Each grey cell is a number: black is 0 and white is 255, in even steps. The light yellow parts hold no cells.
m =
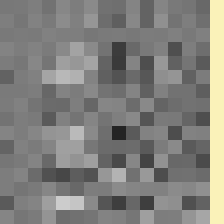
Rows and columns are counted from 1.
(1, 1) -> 120
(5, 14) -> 117
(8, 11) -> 137
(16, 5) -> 109
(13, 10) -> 113
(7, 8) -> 115
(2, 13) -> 115
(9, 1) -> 115
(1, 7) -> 138
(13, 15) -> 107
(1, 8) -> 113
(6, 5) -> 184
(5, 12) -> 152
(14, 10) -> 133
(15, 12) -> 147
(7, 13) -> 114
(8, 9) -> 132
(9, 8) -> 116
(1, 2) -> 121
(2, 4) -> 122
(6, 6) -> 177
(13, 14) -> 113
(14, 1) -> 125
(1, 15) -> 104
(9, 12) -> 122
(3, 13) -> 128
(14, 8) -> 124
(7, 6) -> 124
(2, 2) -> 118
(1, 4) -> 114
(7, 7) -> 137
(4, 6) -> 163
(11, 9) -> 106
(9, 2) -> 125
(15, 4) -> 159
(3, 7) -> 119

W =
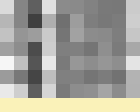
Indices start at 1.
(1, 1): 218
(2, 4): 174
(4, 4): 205
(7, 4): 213
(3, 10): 198
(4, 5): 127
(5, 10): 228
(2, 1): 182
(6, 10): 179
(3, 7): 140
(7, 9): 140
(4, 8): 143
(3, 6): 162
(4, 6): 128
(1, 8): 121
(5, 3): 85
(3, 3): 157
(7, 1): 233
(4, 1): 160

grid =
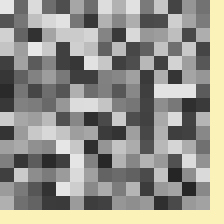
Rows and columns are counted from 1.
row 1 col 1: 230
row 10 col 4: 216
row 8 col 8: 196
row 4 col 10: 71
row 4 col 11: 96
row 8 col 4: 105
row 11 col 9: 195
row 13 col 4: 123
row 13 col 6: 218
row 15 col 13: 74
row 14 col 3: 86
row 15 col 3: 99
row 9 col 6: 135
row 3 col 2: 100
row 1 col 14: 149
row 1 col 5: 78
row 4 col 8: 97
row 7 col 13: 227
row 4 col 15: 69
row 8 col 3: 124
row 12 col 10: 134
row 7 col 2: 118
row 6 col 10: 160
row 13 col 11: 75
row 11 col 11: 82
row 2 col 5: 226
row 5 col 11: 184
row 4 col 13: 111
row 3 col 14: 72
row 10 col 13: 62
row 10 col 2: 155
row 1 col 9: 178
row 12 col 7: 130
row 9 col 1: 204
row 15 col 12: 47
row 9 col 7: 47
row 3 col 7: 212

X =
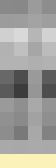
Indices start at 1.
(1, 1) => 137
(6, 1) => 104
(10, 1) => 141
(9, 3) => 162
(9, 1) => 145
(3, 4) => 210
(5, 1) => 179
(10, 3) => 168
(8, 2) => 143
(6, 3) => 154
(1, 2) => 136
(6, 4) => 92
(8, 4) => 148

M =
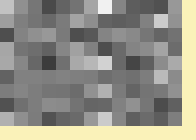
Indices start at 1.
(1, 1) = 194
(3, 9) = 145
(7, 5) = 116
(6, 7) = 125
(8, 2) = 112
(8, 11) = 118
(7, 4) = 117
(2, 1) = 158
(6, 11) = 125
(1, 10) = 93
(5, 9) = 105
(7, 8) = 177
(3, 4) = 152
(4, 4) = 98
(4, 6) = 161
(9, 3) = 124
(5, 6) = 169
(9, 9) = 134
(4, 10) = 132
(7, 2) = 133
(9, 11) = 107
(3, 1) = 78
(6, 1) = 98
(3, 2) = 131
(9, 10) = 95
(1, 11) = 88
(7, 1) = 125
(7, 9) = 123
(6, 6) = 127
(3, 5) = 122
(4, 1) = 166
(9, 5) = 100
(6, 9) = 116

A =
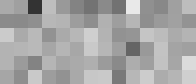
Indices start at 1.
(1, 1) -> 170
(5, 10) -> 173
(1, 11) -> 144
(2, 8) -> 177
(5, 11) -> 159
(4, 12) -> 195
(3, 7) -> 207
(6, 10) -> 183
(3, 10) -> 149
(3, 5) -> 170
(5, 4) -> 181
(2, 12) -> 154
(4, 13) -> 164
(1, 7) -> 115
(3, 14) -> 180
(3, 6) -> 183
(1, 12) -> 136
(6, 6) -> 169
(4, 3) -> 185
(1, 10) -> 233
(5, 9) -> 138
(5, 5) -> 165
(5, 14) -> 219

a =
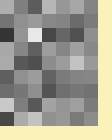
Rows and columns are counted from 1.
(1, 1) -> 174
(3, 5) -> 102
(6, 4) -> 99
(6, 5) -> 123
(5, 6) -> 195
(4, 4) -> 157
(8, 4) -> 163
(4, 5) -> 134
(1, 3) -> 92
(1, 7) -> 132
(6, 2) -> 144
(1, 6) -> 167
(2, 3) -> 154
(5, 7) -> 153
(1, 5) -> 151
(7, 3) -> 143
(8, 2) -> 126

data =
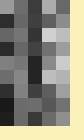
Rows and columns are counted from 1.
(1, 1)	154
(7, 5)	159
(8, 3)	109
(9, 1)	30
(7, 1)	47
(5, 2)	119
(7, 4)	95
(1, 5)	104
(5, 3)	36
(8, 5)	114
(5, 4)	137
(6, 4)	189
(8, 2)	108

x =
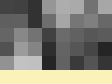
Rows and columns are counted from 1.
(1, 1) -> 67
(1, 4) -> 150
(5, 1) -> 146
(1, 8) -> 167
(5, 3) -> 192
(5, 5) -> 98
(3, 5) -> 107
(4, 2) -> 155
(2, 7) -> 127
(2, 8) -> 104
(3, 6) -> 97
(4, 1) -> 82
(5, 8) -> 53

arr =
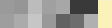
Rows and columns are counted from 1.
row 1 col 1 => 154
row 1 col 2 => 150
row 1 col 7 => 57
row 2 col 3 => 198

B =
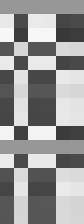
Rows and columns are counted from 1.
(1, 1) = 151
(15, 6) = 212
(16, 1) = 85
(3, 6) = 60
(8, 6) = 227
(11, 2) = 151
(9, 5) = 232
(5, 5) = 68
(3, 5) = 56
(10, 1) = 244
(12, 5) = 70
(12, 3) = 233
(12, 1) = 234
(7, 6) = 214
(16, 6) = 213
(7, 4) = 86
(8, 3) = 71
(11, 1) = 151
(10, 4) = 243
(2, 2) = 74
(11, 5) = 150
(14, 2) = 229
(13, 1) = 81
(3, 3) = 246
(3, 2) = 60
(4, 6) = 213
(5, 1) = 234
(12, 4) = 232
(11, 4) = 151
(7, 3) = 85
